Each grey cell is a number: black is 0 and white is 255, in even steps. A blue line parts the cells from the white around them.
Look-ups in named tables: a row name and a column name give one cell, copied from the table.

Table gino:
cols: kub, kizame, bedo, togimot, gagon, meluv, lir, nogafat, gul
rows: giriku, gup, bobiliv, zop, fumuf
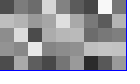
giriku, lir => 70
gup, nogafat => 91
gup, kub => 190
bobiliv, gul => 127
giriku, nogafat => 248
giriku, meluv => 91
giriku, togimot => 214
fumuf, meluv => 154
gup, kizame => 179
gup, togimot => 166
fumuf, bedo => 94
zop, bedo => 232
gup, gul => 180

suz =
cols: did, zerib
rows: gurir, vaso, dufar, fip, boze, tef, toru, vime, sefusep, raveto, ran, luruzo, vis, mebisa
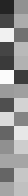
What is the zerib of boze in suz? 178
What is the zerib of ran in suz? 205
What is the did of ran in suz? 144
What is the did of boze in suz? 58
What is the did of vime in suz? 79
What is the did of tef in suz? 251
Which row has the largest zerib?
raveto

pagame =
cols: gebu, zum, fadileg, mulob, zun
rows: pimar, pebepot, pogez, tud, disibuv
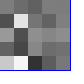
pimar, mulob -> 125
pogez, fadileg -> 143
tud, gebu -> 98
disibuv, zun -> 120
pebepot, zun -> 127
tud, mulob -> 109
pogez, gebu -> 153

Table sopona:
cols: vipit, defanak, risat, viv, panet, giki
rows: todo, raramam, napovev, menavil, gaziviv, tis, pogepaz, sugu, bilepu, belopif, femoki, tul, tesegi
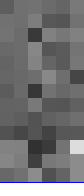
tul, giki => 140
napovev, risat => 57
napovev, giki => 129
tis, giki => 70
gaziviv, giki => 119
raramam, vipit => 113
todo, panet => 101
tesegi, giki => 140
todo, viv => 107
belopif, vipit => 82
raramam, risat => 125
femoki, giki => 221
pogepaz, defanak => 106
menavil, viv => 86
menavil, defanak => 108
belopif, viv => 67
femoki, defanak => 129
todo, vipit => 94

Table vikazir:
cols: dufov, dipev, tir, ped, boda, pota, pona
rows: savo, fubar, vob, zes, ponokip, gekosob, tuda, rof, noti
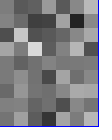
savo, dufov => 125
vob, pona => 169
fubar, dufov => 131
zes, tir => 217
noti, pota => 124
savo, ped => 154
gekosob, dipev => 142
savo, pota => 136
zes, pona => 80
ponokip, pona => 123

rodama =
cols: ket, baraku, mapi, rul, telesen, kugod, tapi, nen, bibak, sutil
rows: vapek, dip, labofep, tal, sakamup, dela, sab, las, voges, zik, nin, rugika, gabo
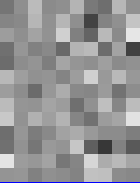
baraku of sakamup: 141
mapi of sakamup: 148
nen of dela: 153
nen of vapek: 110
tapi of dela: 208
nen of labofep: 185
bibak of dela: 185
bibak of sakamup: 139
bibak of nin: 130
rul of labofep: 146
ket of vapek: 117
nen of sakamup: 159
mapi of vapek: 187
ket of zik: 110

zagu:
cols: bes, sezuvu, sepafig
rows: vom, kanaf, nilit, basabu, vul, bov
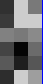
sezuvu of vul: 30
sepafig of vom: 121
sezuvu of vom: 205
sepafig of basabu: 107
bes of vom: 49
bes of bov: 45
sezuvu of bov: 205
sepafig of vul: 86

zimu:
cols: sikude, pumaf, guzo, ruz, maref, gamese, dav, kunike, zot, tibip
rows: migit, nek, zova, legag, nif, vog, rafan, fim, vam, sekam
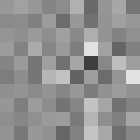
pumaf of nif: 154
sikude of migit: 152
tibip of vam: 166
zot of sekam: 110
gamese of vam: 122
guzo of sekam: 152
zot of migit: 167
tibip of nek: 151
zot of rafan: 156
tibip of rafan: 146
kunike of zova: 147
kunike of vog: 108
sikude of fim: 150
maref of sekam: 102
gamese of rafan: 152
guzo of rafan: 139
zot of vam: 128

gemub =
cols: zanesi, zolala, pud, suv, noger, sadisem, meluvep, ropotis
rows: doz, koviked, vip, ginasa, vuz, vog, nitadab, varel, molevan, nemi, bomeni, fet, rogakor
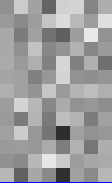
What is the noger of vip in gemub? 95
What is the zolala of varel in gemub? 211
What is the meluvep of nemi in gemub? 146
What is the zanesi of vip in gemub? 168
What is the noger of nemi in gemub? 46
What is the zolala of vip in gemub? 124
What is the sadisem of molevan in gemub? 179
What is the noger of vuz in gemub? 214
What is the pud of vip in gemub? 161
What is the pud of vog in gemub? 129
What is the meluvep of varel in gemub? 151

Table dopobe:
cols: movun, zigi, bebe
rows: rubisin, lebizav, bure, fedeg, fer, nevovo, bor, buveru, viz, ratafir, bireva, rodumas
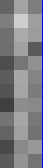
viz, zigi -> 166
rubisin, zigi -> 163
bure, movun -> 112
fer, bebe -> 145
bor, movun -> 83
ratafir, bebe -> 114
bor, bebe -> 124
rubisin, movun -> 100
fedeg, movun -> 111
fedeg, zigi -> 161
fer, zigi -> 118
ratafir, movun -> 99
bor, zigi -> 165
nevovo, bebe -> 132
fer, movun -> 78
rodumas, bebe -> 115
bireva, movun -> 73
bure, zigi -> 170
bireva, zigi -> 137
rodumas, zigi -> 147

